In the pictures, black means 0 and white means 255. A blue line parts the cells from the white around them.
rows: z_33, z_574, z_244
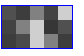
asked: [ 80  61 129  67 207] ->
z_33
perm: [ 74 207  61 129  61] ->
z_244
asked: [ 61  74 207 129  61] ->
z_244
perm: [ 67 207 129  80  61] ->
z_33
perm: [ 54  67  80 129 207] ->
z_574
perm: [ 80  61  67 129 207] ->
z_33

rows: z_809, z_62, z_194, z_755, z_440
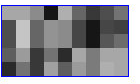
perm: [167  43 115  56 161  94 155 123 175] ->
z_440
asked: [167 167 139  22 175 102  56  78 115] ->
z_809

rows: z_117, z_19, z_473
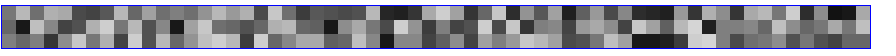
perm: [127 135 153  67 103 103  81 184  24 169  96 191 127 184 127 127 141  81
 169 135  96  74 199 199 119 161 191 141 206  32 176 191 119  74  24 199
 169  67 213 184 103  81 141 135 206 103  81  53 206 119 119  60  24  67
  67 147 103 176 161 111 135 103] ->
z_19
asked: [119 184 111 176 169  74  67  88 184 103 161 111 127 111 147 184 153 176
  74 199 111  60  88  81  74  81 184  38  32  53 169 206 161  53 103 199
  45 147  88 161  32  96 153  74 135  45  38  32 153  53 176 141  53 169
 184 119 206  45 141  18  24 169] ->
z_117

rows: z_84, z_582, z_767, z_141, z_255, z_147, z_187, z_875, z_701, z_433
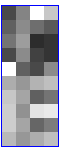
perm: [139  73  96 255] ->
z_255
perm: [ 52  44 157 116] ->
z_767
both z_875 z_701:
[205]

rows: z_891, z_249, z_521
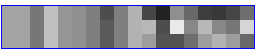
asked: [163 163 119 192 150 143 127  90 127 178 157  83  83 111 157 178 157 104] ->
z_521
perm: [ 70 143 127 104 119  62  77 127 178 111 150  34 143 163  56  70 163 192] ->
z_891

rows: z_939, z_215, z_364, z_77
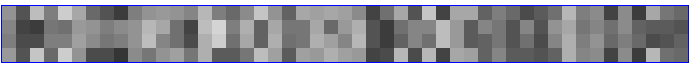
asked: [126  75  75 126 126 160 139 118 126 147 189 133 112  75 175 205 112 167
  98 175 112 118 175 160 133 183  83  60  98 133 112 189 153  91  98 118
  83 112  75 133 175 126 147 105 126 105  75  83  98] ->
z_364
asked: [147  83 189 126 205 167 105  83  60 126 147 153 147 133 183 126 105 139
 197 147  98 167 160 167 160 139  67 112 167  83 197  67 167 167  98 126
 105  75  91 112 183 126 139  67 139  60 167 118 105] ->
z_939
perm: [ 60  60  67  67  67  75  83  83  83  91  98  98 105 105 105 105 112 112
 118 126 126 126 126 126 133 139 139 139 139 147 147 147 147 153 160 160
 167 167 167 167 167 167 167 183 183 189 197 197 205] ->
z_939
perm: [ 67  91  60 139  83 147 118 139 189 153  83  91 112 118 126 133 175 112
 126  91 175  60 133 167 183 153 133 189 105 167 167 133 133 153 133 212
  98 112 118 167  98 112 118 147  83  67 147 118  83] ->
z_215

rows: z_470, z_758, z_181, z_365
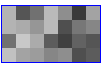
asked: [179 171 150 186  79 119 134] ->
z_758
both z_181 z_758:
[171]
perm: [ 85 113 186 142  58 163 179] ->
z_470
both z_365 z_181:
[92]
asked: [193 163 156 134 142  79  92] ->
z_365

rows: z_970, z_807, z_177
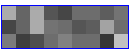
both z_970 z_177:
[109]
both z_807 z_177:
[109]
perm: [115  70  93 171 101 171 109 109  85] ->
z_970
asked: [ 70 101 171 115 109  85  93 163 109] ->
z_807
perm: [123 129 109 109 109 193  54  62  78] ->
z_177
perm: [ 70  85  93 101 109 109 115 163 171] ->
z_807

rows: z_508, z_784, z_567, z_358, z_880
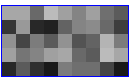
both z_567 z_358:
[91]
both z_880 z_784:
[40]
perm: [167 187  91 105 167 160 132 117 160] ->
z_358

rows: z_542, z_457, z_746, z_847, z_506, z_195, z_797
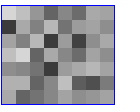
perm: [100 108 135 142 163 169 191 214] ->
z_847
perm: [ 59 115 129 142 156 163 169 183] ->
z_457
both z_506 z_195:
[135]
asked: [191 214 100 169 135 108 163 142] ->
z_847
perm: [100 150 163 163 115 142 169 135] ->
z_797
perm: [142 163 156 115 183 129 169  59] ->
z_457

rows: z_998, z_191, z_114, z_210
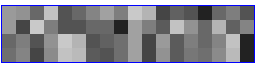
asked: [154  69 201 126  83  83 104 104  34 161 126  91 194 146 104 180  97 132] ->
z_191
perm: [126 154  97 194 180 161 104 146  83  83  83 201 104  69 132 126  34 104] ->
z_998
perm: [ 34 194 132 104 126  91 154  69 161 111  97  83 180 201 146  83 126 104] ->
z_114
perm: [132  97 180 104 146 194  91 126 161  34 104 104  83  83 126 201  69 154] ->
z_191
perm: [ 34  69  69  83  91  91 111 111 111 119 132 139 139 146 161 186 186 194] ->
z_210

